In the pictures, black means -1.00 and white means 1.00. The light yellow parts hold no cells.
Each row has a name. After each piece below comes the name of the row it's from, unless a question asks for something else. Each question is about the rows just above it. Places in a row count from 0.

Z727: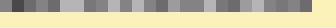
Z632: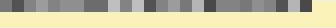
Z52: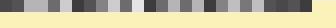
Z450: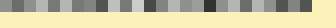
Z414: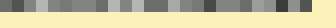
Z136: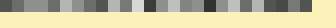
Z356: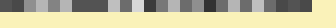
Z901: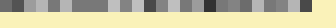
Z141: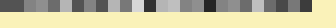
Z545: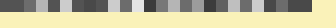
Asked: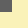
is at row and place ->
Z545, 18
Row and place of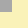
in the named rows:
Z414, 14
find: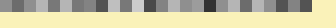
Z450
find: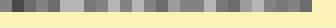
Z727

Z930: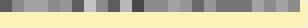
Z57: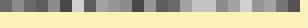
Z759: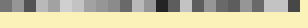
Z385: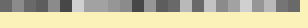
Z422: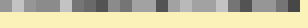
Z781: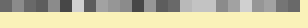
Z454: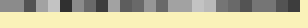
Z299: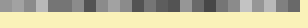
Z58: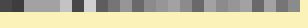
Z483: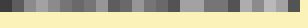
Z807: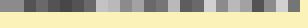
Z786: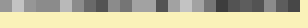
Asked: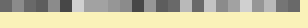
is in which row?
Z385
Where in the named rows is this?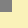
Z299, 23
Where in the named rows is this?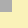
Z483, 20

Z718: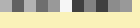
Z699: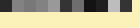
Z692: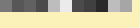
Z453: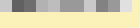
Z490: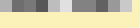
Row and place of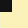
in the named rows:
Z699, 7
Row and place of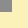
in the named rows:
Z718, 9
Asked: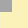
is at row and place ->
Z692, 10

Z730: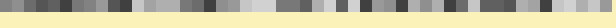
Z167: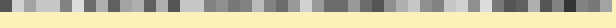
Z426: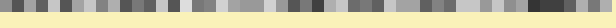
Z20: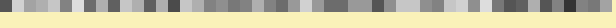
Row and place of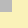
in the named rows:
Z167, 21
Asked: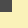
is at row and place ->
Z20, 14

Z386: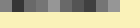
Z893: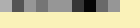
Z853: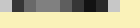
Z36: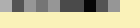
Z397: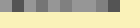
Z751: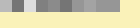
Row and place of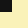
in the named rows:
Z853, 7
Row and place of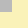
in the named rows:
Z751, 0
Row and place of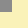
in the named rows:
Z751, 4
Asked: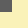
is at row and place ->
Z853, 5
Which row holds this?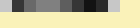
Z853
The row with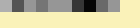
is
Z893
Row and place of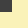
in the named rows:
Z386, 7

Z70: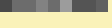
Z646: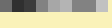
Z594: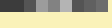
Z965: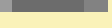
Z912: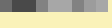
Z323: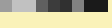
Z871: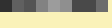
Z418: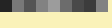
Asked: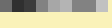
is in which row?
Z646
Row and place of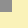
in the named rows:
Z871, 5
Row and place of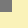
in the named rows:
Z418, 1
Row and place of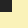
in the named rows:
Z418, 0

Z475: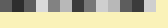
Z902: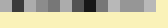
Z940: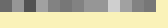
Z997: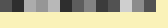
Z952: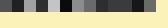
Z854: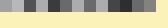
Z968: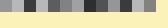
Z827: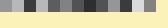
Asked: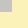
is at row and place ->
Z952, 4
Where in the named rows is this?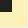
Z952, 1
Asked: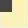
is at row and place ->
Z854, 9

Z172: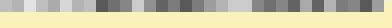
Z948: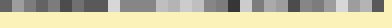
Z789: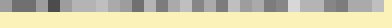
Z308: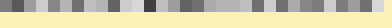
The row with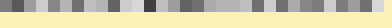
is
Z308
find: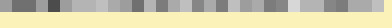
Z789
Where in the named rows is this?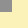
Z172, 12

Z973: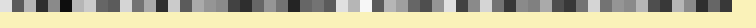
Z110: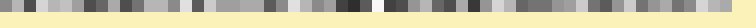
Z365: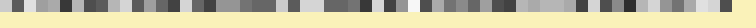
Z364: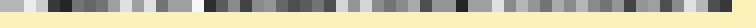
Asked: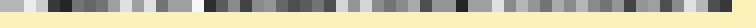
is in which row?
Z364
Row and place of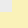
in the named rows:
Z364, 2
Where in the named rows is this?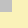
Z110, 5
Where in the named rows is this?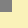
Z973, 44

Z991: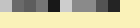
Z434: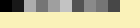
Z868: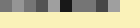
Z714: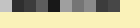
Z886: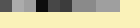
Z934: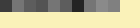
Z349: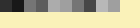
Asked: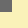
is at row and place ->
Z991, 1
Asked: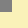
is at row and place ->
Z934, 9
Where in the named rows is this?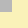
Z349, 8
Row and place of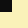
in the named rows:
Z886, 3
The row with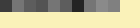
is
Z934
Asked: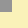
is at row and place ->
Z868, 1

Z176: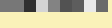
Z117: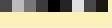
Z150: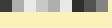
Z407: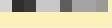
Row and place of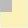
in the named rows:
Z117, 1
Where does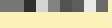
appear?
Z176
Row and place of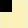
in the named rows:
Z117, 4
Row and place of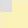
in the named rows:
Z117, 6
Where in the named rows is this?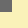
Z176, 8
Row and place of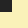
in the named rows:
Z117, 5

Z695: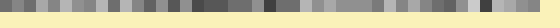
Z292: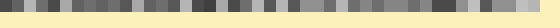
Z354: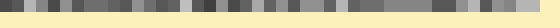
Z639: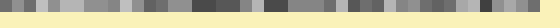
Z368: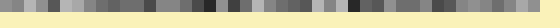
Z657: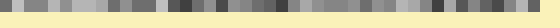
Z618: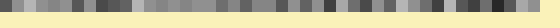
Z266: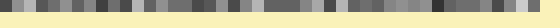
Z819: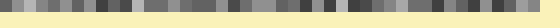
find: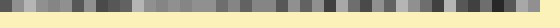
Z618
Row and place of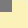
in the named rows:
Z695, 31
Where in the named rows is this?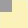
Z819, 43
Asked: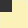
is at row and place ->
Z266, 36

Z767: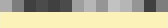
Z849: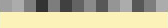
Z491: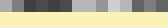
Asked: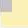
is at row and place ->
Z767, 9
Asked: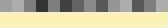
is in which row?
Z849

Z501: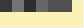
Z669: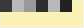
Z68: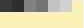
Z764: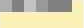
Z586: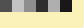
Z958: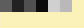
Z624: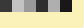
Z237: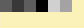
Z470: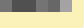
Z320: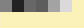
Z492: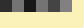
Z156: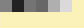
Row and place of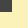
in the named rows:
Z492, 4
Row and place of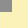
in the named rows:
Z586, 2

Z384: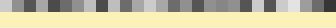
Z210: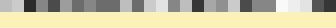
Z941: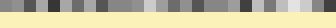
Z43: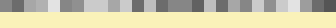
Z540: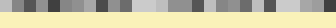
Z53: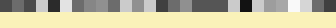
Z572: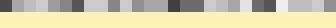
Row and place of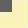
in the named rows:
Z43, 16
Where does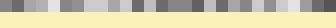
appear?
Z43
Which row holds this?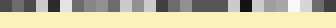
Z53
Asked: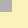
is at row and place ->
Z43, 3
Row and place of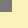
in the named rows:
Z941, 22
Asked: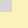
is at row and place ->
Z53, 25

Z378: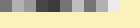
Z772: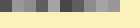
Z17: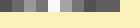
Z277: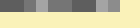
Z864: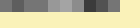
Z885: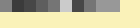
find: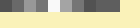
Z17
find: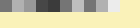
Z378
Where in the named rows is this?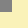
Z885, 0
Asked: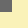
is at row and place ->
Z17, 1
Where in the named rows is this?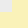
Z378, 9

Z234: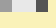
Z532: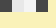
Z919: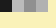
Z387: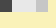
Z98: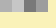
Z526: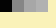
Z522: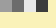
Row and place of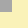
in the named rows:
Z526, 2
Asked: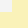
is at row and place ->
Z532, 2
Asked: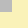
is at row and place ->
Z919, 1
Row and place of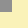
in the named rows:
Z919, 2
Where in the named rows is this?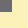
Z522, 1
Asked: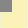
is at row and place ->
Z526, 1

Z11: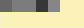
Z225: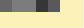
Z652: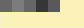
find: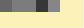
Z11
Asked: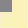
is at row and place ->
Z11, 4
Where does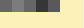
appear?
Z652

